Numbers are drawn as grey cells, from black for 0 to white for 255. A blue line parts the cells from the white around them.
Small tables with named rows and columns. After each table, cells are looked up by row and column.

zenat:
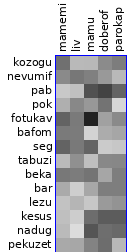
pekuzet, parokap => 184
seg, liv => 121
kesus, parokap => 92
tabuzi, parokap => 135
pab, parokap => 100
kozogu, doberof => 139
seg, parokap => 199
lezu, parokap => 147
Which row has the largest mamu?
bafom

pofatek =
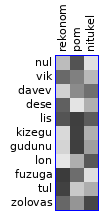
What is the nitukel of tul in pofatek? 174
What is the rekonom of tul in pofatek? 65
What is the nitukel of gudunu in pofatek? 159
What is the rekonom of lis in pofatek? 84
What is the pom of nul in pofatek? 83
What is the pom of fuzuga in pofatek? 109
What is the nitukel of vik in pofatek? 185
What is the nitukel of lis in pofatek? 92
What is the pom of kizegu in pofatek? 64
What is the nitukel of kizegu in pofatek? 176
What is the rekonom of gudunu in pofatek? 212
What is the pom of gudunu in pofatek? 63
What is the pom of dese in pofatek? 228
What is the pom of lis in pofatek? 63

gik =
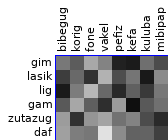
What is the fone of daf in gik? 119
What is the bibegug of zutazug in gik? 156
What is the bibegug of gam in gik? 89
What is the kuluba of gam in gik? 89
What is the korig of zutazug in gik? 49
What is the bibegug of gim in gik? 120
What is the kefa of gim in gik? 27
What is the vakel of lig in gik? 104
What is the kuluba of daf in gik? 99
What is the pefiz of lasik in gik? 78
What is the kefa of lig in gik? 96
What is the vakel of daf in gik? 225
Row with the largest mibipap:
lasik

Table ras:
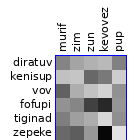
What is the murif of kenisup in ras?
193
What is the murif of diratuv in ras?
132
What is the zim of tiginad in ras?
159
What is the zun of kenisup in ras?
104
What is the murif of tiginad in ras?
126
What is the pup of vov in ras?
145
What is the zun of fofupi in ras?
65
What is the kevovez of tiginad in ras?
215
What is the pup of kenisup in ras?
205
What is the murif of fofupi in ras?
146
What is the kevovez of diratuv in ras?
185
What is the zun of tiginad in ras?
173
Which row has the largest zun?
vov

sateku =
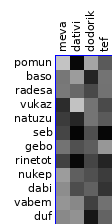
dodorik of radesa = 73
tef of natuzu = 90
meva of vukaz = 44
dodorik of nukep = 80
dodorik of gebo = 93
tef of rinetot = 36
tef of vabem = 113
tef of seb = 6
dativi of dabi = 77
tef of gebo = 151
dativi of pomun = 8
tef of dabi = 51
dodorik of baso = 36
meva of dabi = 141
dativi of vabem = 136
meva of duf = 137
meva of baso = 119
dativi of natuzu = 38

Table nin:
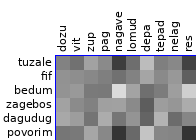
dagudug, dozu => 168
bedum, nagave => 219
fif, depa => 165
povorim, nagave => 53
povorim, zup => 166
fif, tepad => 138
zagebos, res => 172
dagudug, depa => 100
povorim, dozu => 118
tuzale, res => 67
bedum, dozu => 147

